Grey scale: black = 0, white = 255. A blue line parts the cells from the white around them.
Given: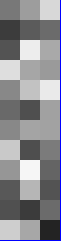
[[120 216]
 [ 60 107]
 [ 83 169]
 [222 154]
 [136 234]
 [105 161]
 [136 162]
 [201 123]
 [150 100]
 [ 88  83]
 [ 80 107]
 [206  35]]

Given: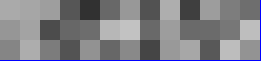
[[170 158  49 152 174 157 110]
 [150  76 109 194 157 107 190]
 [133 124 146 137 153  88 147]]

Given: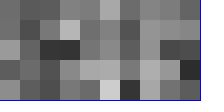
[[109  92 124 108 124]
 [111 120 111  83 140]
 [154  54 117  93  73]
 [ 93  82 168 121 151]
 [141  78 107  53 114]]

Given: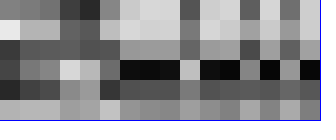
[[129 114  41 202 214 206  94 111]
 [233 180  88 215 210 214 161 153]
 [ 58  91  81 152 155 155  74  96]
 [ 69 133 184  13  15  14 133 151]
 [ 40  75 154  80  81  82  90 102]
 [179 183 164 148 135 141 167 170]]

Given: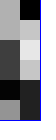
[[177]
 [177]
 [ 62]
 [ 62]
 [  4]
 [148]]

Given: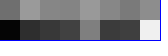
[[111 134 153 122]
 [  5  56 127  63]]
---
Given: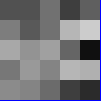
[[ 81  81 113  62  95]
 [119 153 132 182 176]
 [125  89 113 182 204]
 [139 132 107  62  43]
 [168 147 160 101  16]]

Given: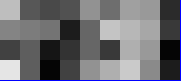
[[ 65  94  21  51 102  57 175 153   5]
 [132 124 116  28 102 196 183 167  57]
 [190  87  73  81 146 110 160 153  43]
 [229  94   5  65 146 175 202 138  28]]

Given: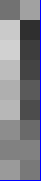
[[114 161]
 [129 129]
 [141 106]
 [154 121]
 [175  90]
 [183  76]
 [189  68]
 [202  47]
 [209  61]]

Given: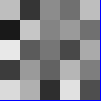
[[ 25 198 132 154 112]
 [ 60 154  98 182 126]
 [190  53 140 112 190]
 [218 176  46 225  78]
 [232  91 118  72 170]]

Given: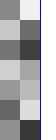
[[102 220]
 [116  64]
 [136 239]
 [144  56]
 [152 186]
 [200 109]
 [207 166]]

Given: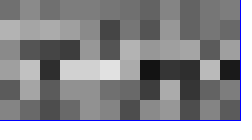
[[ 91 165  91 145 145 112 105  61 171  53  99 125]
 [112 138 112 125 125 118 112  99 132  99 118 125]
 [132 105  77 105 145 132  77 138 151  77 132  91]
 [138  84  69  61 151  84 179 151 159 165  91 159]
 [159 193  46 209 209 225 171  19  53  46 186  26]
 [179 165 171 159 138  69 118  84 151  99 118 105]]
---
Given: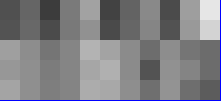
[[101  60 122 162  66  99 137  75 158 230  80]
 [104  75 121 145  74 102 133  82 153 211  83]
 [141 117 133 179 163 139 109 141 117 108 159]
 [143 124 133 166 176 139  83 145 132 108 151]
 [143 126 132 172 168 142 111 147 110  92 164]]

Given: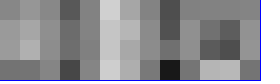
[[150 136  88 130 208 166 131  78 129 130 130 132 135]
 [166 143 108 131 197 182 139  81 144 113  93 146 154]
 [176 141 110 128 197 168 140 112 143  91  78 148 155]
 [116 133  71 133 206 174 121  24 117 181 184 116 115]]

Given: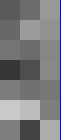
[[108 152  90]
 [155 146 104]
 [108 134 116]
 [ 78 136  54]
 [113 119 124]
 [189 126 201]
 [ 67 172 126]]

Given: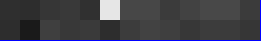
[[ 45  54  57  48 230  71  71  59  66  72  72  59  47]
 [ 26  63  56  58  45  60  66  63  55  60  59  54  45]]

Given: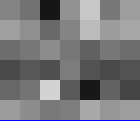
[[114  22 146 200 120 157 131]
 [143 105 132 187 156 167 159]
 [119 140 119  97 119 108 109]
 [ 87  79 124  82  73  82  73]
 [116 211  89  24  98  68 103]
 [141 121 126 168 150 157 156]]

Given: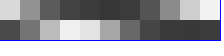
[[146  91  67  59  54  59  84 139 206 242 217]
 [116 187 239 227 167 104  69  58  57  60  74]]

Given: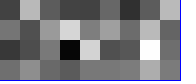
[[185  92  67  66 103  48  92 186  66]
 [ 80 154 214 126 159 108 186 100 117]
 [ 77 121   6 211  80  87 254 110  56]
 [142 105  91 120 120 124 173 123 111]]

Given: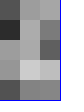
[[157 166  83]
 [172 123  44]
 [170  95 157]
 [204 190 150]
 [131 134  82]]

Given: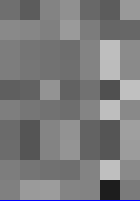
[[ 92 131 144 104  92 153 111]
 [134 128 154 124 102 103 137]
 [117 114 110 131 190 139 125]
 [118 114 111 131 188 138 125]
 [ 98 147  98 113  80 192  95]
 [118 114 110 132 190 137 126]
 [ 85 132 146  99  85 159 107]
 [ 85 131 148  99  86 156 108]
 [117 113 111 131 191 138 125]
 [154 156 132 131  29 123 128]]
